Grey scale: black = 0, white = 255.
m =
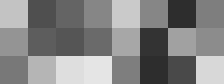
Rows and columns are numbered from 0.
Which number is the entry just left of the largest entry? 222
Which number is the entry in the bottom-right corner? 216
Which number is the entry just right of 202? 134
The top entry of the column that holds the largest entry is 134
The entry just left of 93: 148
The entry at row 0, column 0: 195
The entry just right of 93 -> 85

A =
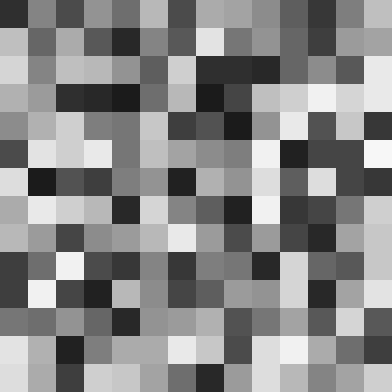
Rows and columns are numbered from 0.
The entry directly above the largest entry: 55
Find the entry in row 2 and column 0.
213
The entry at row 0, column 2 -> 75
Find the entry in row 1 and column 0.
191
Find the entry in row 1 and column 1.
102
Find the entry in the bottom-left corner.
221
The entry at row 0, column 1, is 132
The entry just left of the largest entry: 69
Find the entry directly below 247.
55
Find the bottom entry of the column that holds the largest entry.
207
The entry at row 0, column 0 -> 47
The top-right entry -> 191
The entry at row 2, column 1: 132
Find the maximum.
247

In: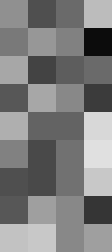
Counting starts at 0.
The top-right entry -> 188
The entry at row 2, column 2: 93
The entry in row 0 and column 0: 144
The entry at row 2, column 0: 167
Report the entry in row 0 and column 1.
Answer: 79
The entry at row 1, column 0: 121
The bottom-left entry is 194
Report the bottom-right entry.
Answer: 159
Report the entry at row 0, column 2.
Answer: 106
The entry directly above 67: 151
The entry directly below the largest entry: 200

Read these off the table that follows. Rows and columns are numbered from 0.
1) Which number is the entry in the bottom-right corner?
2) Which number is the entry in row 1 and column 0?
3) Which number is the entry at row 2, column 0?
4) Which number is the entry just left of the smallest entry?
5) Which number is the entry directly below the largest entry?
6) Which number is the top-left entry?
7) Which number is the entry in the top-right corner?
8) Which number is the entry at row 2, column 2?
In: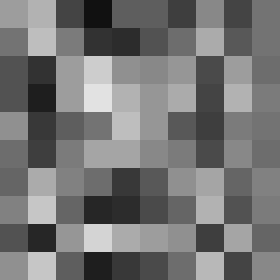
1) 136
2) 115
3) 82
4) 68
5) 115
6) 157
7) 115
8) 157

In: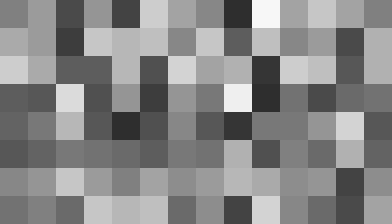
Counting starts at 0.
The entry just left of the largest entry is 46
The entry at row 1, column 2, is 61
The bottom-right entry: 163
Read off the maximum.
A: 247
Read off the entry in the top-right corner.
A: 128
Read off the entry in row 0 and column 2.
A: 74
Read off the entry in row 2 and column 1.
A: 170
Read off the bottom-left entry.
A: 114
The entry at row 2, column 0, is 205
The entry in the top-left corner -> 128
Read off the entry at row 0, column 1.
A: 155
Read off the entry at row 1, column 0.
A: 170
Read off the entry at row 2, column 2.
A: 93

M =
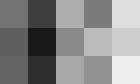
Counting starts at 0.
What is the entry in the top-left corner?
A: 115
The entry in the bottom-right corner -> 238
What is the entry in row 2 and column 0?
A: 101
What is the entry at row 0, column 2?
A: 174
